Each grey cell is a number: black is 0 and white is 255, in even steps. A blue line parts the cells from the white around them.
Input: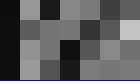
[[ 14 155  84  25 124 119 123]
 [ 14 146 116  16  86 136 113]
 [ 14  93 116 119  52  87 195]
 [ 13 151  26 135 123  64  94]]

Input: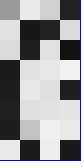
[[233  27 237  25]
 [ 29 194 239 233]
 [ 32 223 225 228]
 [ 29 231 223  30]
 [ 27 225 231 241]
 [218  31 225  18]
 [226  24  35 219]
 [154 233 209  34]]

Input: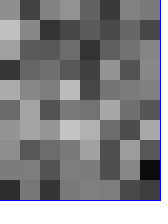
[[ 45 119  53 121 127 125  73  62]
 [124 125  83 126 124  79 134  11]
 [142  87 108 121 162  78 157  87]
 [148 163 150 195 177 108  77 168]
 [107 163  82 122 115 167 111  86]
 [171 134 126 187  71 116 124 129]
 [ 54 101 112  87  65 147  84 136]
 [160  90  88 108  51  94 114 133]
 [192 136  52  71  91  73 103  71]
 [143  66 131 146  98  58 130 122]]

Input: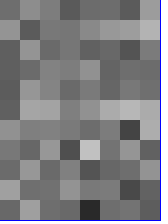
[[104 159 110 105  41 110 115  93]
 [160 111 113 147 121 123  73  98]
 [107 151 106 128  84 103 110 147]
 [120 103 151  79 193 115 149  97]
 [145 127 129 122 109 124  68 173]
 [ 96 165 163 127 145 171 183 171]
 [ 92 150 132 106 122 102 120 111]
 [ 95 107 130 125 145 100 110 108]
 [ 95 148 106 118  97 104  84 123]
 [148  91 120 118 137 152 157 179]
 [110 141 125  90 108 109  91 156]]

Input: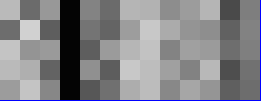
[[156 196 135   4  87 112 173 188 136 166 149  95 109]
 [186 175  99   4 144  93 200 189 160 130 184  78 113]
 [196 148 154   4  94 155 182 194 131 160 155 110 127]
 [109 209  94   4 116 100 157 200 171 148 142  97 130]
 [186 107 152   4 131 107 181 178 141 156 181  74 126]]

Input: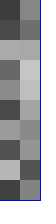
[[ 65 131]
 [183  84]
 [ 81 148]
 [155 138]
 [ 73 164]
 [140 190]
 [103 197]
 [170 168]
 [ 74 111]
 [ 61 134]]

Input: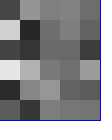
[[ 92  54 125 118 116]
 [ 43 134 150  99  91]
 [230 178 121 112 156]
 [ 68  53 106 105  61]
 [208  39 111 126  99]
 [ 70 149 127 130 109]]
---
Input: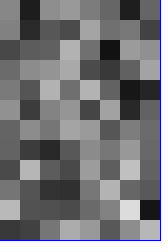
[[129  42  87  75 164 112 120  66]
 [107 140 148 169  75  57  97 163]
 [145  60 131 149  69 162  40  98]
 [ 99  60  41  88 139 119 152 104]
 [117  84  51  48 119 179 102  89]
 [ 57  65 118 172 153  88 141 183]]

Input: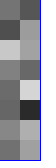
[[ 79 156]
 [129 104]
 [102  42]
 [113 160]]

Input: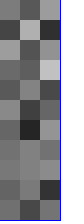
[[ 69 176  48]
 [106  94 193]
 [137  64 102]
 [114 129 114]
 [100 122  51]]

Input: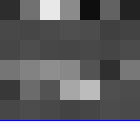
[[ 72  70  74  79  76  64  67]
 [117 130 142 136  83  47 120]
 [ 71  76  72  67  70  76  74]]

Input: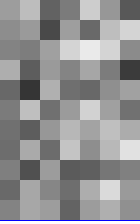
[[141 154  73 158 105 190 212]
 [174  93 154 132 166 124  59]
 [123 191 112 155 210 160 113]
 [109 170 108 196 142 184 225]
 [105 167 134 110 173 218 154]]

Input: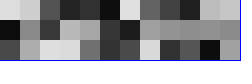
[[ 12 137  56 185 166  54  27 159 147 142 144 139]]

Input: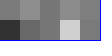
[[ 50 104 119 208 122]]
